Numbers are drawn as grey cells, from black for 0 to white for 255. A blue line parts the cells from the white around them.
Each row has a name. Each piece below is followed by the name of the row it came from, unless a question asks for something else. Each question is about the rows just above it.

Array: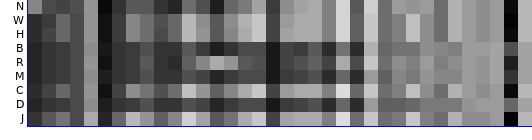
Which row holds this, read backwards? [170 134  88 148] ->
H
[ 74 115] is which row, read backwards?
J

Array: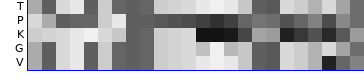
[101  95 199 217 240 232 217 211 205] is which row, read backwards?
K
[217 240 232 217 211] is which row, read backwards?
K
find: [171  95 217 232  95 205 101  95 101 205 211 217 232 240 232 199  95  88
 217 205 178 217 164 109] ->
T
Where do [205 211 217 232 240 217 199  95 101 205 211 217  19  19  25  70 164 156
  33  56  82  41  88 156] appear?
K
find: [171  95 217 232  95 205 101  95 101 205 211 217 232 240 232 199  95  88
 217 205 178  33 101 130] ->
V
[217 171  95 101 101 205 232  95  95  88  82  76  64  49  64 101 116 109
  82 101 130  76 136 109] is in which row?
P

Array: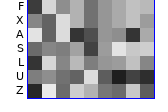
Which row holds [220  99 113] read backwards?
U
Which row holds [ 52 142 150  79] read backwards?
A
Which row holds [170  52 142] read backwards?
A
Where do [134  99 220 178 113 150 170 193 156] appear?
X
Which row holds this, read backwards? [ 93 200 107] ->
Z
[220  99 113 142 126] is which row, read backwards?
U
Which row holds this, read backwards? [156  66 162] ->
S

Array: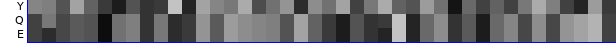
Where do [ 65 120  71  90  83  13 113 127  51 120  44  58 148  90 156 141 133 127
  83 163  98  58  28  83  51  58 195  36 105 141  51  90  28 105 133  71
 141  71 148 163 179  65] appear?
Q
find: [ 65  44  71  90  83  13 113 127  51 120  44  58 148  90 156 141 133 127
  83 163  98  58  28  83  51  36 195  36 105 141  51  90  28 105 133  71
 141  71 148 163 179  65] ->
E
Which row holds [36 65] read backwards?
Y

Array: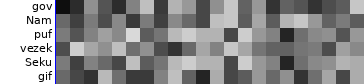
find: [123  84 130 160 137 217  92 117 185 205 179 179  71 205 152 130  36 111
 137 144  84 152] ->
puf
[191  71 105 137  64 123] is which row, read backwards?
Nam
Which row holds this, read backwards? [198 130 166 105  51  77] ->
vezek

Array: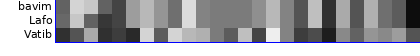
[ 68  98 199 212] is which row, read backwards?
bavim
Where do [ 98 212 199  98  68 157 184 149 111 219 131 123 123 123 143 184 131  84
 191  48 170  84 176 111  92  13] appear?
bavim
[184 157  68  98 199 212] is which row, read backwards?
bavim
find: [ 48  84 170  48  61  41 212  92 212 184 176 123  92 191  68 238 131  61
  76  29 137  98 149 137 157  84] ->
Vatib
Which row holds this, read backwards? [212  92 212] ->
Vatib

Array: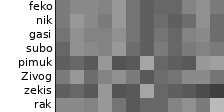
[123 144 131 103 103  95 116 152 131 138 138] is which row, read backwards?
feko
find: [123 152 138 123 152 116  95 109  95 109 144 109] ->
nik
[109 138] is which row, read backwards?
gasi

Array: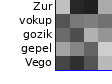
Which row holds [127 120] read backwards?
vokup
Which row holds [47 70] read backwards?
Vego
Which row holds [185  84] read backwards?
Vego
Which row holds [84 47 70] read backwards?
Vego

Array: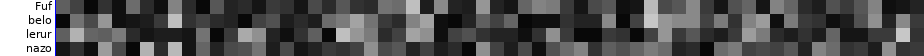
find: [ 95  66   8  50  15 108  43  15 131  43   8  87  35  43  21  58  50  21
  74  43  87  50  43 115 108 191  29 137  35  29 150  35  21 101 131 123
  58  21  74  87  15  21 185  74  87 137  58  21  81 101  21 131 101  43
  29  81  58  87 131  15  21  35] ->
Fuf
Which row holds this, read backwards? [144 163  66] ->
lerur
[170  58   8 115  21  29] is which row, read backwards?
lerur

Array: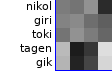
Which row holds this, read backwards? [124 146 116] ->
toki
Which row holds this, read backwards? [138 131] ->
giri
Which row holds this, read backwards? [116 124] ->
nikol

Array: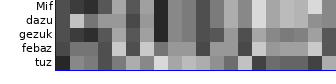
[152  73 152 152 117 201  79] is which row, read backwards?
febaz
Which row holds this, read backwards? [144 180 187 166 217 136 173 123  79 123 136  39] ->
dazu
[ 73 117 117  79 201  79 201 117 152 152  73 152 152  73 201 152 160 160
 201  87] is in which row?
febaz
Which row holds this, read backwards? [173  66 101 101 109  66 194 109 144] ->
tuz
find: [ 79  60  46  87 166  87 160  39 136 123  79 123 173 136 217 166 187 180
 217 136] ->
Mif

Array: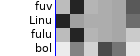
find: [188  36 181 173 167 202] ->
fulu
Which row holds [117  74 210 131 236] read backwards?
bol

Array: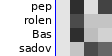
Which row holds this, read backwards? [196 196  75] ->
rolen
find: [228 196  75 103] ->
sadov
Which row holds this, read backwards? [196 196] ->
rolen
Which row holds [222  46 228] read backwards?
pep
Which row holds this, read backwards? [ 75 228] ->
rolen

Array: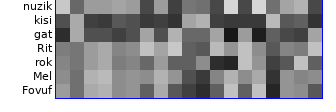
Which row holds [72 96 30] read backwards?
gat
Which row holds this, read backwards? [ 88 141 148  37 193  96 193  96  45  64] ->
Fovuf
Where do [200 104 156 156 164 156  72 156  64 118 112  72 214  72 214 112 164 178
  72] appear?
nuzik
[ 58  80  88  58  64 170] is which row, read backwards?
kisi
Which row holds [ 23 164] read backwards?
gat
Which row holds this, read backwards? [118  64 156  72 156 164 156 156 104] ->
nuzik

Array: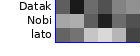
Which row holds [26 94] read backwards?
Datak
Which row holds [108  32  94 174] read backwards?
Nobi
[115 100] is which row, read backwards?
lato
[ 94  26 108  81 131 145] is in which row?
Datak
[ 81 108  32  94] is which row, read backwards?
Nobi
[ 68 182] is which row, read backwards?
lato
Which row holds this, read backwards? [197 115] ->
lato

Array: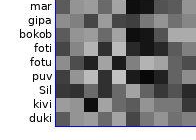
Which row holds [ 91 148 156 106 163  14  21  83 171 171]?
bokob
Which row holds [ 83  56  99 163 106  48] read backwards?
Sil
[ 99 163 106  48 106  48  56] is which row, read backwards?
Sil
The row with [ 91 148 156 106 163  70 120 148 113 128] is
duki

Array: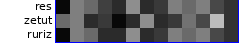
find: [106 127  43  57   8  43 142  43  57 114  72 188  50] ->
zetut
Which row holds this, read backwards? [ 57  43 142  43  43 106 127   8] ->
ruriz
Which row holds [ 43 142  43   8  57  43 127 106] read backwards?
zetut
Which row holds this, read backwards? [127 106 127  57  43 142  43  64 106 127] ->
res

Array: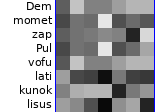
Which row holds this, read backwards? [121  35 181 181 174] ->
kunok
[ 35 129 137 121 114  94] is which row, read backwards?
zap
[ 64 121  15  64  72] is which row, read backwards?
lati
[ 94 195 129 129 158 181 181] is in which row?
Dem
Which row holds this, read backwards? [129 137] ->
zap
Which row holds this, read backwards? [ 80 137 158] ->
lisus

